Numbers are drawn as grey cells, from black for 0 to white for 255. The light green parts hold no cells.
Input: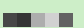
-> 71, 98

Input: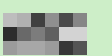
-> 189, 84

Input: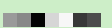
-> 154, 76

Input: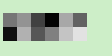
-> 118, 226

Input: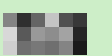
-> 132, 26

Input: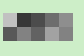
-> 193, 130

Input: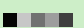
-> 4, 63

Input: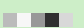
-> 187, 216

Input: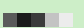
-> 90, 236

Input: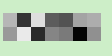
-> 182, 144
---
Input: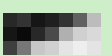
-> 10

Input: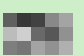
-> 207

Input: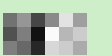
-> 126

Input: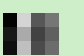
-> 170

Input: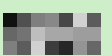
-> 115

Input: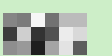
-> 207

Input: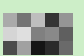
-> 223

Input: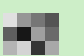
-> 23
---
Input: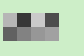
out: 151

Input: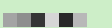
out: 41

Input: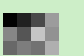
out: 114

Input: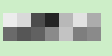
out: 126

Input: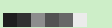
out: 103

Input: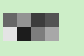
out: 125

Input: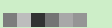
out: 168

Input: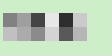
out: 89

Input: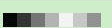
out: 199

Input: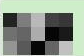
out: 101
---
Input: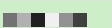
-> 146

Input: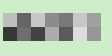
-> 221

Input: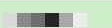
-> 168

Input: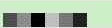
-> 119

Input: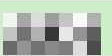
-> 220

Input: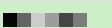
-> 69
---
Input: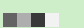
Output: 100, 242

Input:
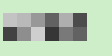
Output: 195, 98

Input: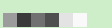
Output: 156, 249

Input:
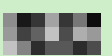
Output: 141, 76

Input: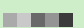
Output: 170, 59

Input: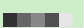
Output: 49, 229

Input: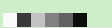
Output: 250, 12

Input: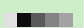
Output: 225, 163

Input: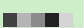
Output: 65, 212
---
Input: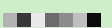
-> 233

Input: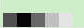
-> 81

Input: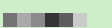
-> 169

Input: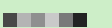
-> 180

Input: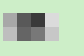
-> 219

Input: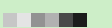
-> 228

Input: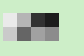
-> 28

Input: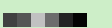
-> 85

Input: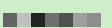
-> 35
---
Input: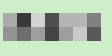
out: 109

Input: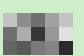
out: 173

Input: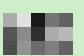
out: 138

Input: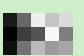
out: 62

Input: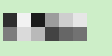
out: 218

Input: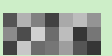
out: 76

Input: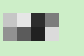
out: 91

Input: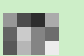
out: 203

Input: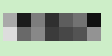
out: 105

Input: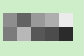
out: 184
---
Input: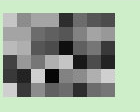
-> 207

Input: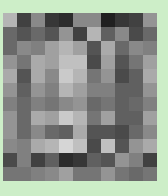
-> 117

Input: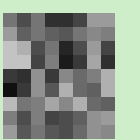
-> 155

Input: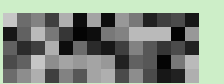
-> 108

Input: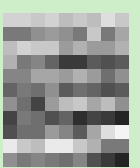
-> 144

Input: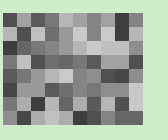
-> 142

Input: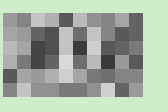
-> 133

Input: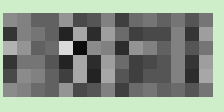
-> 139
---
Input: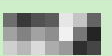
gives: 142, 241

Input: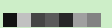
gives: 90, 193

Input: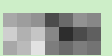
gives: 135, 226

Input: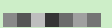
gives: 53, 190

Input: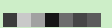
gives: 22, 201

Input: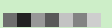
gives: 89, 206

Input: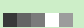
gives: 123, 255

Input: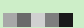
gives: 208, 208

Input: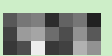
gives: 109, 237

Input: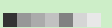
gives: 193, 232
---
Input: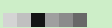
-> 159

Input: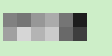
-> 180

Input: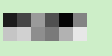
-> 197

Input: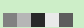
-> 129

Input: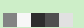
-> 131

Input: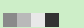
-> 138

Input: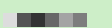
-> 125

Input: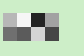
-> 183
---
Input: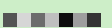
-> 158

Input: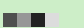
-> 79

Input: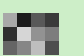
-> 168

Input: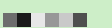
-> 151

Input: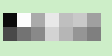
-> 211

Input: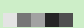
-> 118

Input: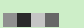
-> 103

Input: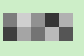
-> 177

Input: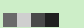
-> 74

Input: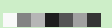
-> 161
